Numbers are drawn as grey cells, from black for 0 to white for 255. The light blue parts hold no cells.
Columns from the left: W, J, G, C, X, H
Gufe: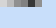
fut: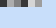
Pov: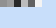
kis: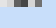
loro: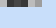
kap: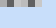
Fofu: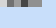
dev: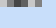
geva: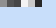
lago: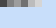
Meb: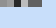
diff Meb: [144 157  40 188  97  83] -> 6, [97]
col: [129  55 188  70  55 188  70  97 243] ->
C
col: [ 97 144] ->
X
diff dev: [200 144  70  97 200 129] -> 2, [129]
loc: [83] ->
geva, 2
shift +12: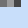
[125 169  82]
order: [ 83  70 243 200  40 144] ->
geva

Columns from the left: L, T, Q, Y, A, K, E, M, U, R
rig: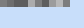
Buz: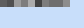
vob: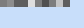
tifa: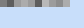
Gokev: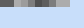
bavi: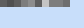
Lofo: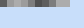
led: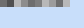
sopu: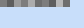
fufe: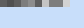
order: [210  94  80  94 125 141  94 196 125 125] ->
fufe
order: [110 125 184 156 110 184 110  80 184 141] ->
led
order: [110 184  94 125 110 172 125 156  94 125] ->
sopu
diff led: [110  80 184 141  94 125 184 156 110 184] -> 5, [110]

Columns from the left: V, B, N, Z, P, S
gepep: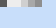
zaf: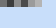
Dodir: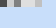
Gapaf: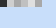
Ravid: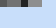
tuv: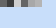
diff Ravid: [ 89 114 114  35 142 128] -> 6, [142]
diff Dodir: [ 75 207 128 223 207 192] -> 5, [223]
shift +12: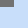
[126 126]
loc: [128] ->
Dodir, 3
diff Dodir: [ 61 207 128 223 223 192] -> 1, [75]

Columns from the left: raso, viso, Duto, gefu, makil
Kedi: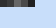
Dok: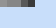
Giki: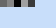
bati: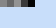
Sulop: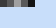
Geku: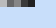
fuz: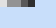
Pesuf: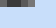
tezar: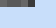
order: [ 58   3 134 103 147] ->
bati
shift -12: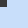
[46]
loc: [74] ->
Kedi, 4
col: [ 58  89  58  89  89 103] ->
gefu
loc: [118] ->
Pesuf, 5

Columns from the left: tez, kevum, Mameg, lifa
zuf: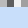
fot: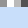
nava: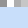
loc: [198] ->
nava, 4
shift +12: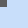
[106]
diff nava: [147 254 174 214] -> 4, [198]
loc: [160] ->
zuf, 4
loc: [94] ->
zuf, 2
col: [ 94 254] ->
kevum

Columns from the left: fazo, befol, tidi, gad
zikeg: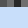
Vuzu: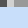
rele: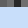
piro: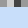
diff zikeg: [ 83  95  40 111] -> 2, [111]
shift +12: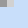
[165 221]
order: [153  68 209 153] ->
piro
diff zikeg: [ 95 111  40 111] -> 1, [83]
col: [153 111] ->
gad
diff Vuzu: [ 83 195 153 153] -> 2, [209]
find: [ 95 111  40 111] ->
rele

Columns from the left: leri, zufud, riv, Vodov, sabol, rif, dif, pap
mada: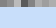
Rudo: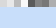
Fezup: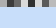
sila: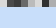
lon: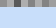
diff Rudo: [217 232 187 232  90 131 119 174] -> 4, [248]
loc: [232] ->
Rudo, 2
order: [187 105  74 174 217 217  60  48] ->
sila
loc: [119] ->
Rudo, 7
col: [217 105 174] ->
Vodov
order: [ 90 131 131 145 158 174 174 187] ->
mada
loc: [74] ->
sila, 2

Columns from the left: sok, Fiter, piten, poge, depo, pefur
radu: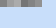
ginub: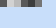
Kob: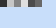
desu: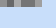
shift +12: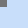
[129]
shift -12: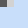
[ 77 198]
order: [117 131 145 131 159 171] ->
radu
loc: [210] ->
ginub, 2
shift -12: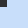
[36]
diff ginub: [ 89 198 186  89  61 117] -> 2, [210]
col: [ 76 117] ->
depo

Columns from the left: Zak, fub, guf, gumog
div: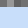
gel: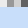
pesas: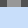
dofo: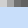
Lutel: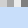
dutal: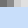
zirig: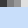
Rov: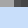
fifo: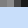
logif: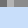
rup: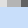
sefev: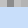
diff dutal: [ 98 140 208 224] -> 1, [113]
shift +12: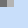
[125 192]
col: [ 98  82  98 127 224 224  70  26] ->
gumog

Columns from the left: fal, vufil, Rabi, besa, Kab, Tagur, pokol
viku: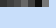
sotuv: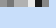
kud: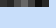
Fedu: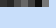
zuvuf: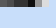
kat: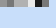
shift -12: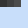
[39 52 64]
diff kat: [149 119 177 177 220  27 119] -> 5, [233]
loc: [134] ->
sotuv, 7
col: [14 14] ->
Tagur
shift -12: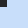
[27]
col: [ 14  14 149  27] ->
Tagur
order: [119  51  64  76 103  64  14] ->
viku

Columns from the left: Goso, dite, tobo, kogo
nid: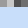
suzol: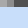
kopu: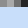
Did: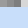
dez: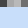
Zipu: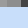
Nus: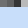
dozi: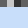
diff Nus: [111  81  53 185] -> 2, [96]
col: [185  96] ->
kogo
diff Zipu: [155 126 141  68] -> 2, [141]
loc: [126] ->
Did, 3
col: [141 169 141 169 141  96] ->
dite
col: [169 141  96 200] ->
dite
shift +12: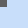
[108]

